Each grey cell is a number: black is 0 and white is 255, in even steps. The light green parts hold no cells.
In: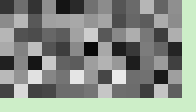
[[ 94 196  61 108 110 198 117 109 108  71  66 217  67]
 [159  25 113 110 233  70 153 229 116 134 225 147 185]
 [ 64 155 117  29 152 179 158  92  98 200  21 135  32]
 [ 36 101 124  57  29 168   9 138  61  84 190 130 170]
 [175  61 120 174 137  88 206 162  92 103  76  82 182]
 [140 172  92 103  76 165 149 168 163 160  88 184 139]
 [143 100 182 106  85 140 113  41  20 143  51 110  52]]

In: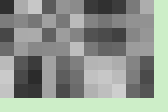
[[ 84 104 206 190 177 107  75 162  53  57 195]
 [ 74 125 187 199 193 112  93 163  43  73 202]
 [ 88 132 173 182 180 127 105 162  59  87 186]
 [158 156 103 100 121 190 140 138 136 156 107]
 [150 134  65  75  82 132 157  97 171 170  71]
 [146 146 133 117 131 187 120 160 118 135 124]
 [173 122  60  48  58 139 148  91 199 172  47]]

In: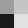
[[225  25]
 [197 157]]

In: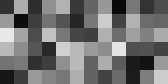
[[204 125  28 107  67  98 175 119 132 153  61  22]
 [154  18  26  92 173  98 186 144  63  48 121 115]
 [ 67  82  80 228 141 154 185 208  40  86 141 185]
 [170 129 160 108 176  63  69 120 193  76 164 232]
 [102 108 179  67 205 120  37  83 115  62  12 153]
 [ 77  51 119  10 152 101  56 178 144  45 173  50]]

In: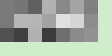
[[146 139 110  59 177  64  81]
 [141 214 224 162 181 183 121]
 [128 165 136 177  96 118 122]]

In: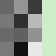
[[232  18 121]
 [146  97 105]
 [185  47 120]
 [ 58 149 103]]

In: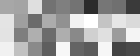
[[ 73  67 246  91 100 247  94 138 193 241]
 [244 155 224 208 137 174 108 175 126 227]
 [218 230 196 255 242 145 172 107 159 228]
 [ 58 112 118  43 115 127 114 223 164 167]]

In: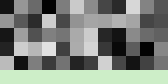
[[116  66  19  71 209  63  35 115  59 126  17 187]
 [134   3  93   9  56 212 172  64 226 183 205  35]
 [ 97 107 138  19  38 204 170 117 128  81 159  22]
 [ 78  69 165 179 162 165 147  72 205  43  89 150]
 [ 85 131 215  42  70 139 202 125   2 106 150  19]]
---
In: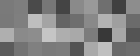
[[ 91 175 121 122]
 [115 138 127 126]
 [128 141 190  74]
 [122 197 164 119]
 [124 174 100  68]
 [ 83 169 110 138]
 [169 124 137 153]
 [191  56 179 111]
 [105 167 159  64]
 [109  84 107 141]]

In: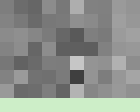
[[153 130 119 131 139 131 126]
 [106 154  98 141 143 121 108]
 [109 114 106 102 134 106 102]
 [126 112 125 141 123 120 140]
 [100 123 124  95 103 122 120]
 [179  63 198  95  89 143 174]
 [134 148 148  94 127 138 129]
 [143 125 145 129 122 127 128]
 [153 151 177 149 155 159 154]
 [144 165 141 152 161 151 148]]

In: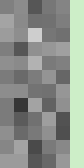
[[155 134 143 123 123 141 123 143 126 156 164 128]
 [155 163 106  91  54 140 106 138  86 142 138 140]
 [ 86  74 121 113 163 115 124 178 144 206 112  86]
 [104 122 144 158  98 113 148 122 151 118 113 119]
 [152 136  79  82 144 150 102 128 160 112 126 132]]

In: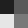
[[230  31]
 [121  89]]

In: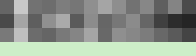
[[121  74 101]
 [191 165 200]
 [108  94 114]
 [101 144 109]
 [121 170 125]
 [133  90 118]
 [165 140 143]
 [104 102 165]
 [143 119 142]
 [135 139 114]
 [124 102 135]
 [104  64  95]
 [ 90  44 132]
 [ 68  37  75]]

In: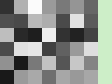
[[ 25 145  74 190  79  49]
 [154  25 224  41  74 177]
 [169 121 230  30 185 251]
 [111 194  64 238 173 154]
 [167  85  97  50  74 121]
 [153 199 154  34 226 149]
 [167 132 222  67  91 102]]

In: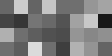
[[111 176  68 103]
 [ 93 111  54 204]
 [219  94 117 100]
 [111  81 105 197]
 [ 62  76  83 110]
 [178 149 162 111]
 [148 135 200 150]
 [100 144  24 164]]

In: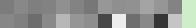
[[135 124]
 [128 136]
 [109 127]
 [137 130]
 [183 144]
 [150 131]
 [142 119]
 [ 71 151]
 [237 143]
 [110 145]
 [136 164]
 [ 53 150]
 [197 131]]
